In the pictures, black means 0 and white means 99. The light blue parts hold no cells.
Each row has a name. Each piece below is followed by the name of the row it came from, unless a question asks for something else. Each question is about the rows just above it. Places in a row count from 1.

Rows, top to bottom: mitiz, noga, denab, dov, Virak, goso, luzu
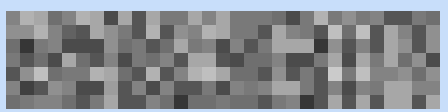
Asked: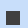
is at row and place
goso, 2
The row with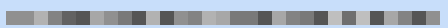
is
noga
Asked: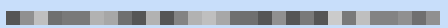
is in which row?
Virak
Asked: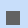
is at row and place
noga, 5
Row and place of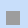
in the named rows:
goso, 8

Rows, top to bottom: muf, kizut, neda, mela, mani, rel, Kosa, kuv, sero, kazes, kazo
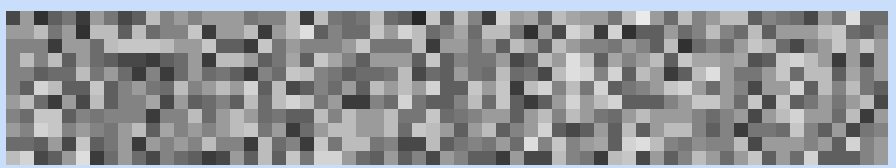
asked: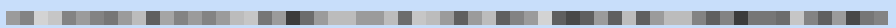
sero
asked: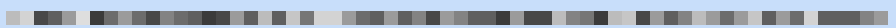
kazo
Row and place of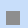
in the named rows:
kazes, 50
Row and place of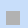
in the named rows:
neda, 55
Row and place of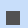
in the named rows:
mela, 54

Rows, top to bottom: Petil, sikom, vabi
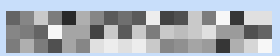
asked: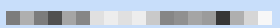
vabi
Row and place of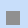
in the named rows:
vabi, 13
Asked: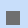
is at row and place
Petil, 9
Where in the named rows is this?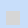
vabi, 18
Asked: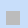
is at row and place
sikom, 13

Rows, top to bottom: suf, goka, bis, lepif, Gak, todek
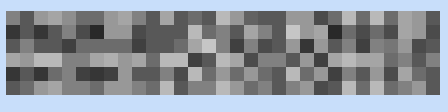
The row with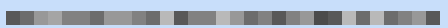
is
todek
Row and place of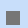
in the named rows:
bis, 28
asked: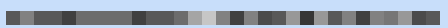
bis
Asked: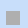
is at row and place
lepif, 8
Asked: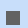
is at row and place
suf, 18
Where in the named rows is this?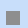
suf, 5

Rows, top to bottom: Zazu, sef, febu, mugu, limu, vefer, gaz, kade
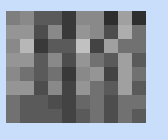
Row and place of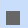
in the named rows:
gaz, 6
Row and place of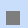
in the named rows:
Zazu, 1

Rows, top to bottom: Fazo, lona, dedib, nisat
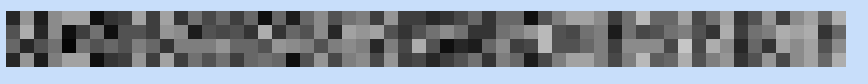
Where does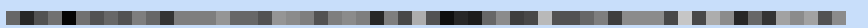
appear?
dedib
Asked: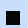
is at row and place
dedib, 5
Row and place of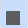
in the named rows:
nisat, 47

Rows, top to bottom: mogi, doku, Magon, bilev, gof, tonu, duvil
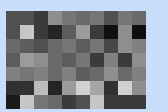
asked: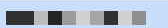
tonu
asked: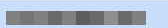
gof
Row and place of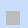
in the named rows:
tonu, 3
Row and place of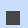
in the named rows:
Magon, 8

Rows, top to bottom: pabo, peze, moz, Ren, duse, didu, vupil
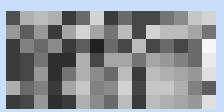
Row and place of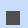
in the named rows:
pabo, 1
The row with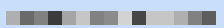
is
didu
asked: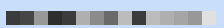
vupil
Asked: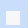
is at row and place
moz, 15

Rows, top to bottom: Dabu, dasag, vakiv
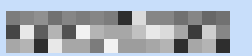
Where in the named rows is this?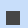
dasag, 1
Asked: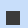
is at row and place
dasag, 14
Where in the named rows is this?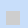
dasag, 15
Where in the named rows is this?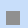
Dabu, 3

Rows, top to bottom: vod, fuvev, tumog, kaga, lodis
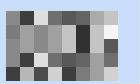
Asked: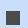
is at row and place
lodis, 3
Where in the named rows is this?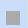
vod, 7

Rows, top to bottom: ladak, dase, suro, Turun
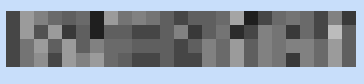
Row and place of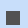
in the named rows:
dase, 3
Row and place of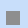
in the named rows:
Turun, 3

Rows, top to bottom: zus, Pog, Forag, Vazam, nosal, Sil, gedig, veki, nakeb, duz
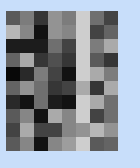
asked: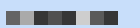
Vazam
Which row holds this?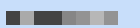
nakeb
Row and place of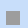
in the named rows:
duz, 5
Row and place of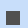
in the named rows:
Vazam, 4
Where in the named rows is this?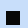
nosal, 1

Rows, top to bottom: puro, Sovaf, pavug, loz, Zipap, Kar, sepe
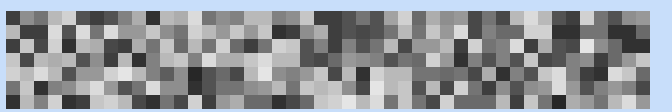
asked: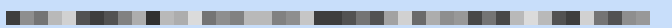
puro
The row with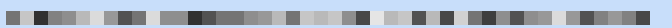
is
Kar
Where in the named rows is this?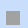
puro, 28
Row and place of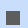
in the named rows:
Zipap, 12

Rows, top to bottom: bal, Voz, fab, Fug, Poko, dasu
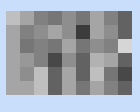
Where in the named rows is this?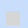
fab, 9
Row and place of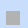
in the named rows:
Fug, 7
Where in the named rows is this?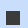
Voz, 6
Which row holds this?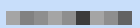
Voz
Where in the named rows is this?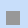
Fug, 2
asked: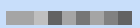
dasu
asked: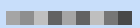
Poko

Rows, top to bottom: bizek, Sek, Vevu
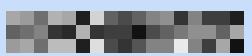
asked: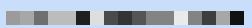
Vevu
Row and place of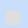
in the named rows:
Vevu, 7
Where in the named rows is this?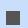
Vevu, 10
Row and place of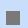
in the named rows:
Sek, 13

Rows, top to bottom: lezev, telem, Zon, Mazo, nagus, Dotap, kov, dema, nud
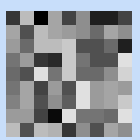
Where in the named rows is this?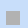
nud, 4
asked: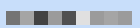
Dotap
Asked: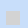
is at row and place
nagus, 9
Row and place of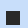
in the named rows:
Mazo, 4
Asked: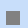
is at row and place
kov, 1
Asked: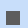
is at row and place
kov, 5

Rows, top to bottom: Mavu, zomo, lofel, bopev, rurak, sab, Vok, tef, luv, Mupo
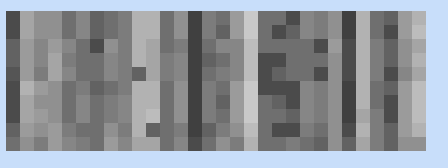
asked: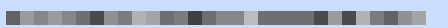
lofel
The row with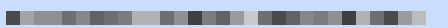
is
zomo
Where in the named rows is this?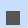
rurak, 1

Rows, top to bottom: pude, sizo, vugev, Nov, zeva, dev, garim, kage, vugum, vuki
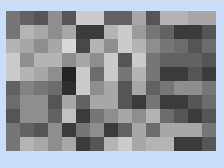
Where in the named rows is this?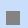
dev, 2
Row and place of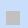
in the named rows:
kage, 5
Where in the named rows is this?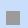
sizo, 10
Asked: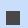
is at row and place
vugev, 6

